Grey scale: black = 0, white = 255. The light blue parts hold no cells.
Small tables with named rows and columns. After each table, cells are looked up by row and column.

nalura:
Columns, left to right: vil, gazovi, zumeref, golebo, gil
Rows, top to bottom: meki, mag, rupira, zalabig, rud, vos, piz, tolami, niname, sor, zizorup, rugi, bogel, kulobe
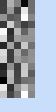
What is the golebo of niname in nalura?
135
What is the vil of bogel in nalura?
232
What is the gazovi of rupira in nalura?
88
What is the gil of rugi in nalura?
118
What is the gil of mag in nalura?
111
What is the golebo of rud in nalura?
99
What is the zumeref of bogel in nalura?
148
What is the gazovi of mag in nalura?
152
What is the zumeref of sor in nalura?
62

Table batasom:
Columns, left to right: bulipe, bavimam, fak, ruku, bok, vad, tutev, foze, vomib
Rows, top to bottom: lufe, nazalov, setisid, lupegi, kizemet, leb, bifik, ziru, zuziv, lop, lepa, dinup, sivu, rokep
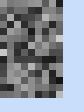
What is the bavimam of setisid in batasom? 171
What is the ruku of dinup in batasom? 94
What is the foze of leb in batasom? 141
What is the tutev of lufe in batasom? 91
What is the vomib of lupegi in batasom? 105
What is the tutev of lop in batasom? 57
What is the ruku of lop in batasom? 96
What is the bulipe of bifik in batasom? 48
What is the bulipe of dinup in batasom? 108
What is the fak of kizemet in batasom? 137
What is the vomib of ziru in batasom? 78
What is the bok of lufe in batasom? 145
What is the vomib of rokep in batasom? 185
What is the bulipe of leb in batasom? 135
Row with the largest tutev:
setisid

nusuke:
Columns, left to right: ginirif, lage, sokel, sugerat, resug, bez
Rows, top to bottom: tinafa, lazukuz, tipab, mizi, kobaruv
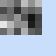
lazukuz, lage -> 106
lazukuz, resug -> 96
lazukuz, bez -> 115
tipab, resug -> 19
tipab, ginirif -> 127
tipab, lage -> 111
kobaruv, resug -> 96
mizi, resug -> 29
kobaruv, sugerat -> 176
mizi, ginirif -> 229
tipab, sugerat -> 81
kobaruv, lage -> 154
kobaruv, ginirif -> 106
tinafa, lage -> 137
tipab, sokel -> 149
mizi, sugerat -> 145
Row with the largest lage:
mizi

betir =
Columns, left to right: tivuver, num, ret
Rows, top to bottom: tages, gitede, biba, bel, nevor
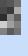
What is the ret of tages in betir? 112
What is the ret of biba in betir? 94
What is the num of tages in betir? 87
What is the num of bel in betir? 159
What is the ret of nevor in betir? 114
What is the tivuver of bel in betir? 205
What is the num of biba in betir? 140
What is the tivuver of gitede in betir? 71
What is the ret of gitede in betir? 171
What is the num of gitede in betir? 57
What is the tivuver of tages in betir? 79
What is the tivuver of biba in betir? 45
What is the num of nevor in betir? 90
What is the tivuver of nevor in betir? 129
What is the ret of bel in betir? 127

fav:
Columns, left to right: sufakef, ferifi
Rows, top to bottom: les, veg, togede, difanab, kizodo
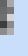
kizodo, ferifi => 173
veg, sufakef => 106
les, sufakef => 100
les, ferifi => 168
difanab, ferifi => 138
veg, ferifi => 119
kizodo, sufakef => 139
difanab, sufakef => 61
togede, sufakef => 112
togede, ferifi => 212
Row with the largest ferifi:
togede

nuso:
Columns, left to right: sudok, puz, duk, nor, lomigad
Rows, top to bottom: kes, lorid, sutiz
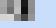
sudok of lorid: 162
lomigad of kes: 143
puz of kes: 128
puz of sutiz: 214
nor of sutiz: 71
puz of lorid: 111
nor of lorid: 15
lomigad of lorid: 140
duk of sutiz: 136
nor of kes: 25
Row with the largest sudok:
sutiz

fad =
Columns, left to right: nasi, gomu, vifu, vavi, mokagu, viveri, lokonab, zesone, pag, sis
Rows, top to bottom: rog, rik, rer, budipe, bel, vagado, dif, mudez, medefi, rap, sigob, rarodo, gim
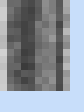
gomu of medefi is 106
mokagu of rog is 74
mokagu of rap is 66
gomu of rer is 106
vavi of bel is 67
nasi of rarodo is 202
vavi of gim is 90
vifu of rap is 102
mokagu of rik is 66
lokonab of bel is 133
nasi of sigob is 202
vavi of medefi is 71
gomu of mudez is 120
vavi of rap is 59
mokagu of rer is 71
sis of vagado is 151
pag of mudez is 82
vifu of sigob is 74
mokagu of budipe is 76
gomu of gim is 120

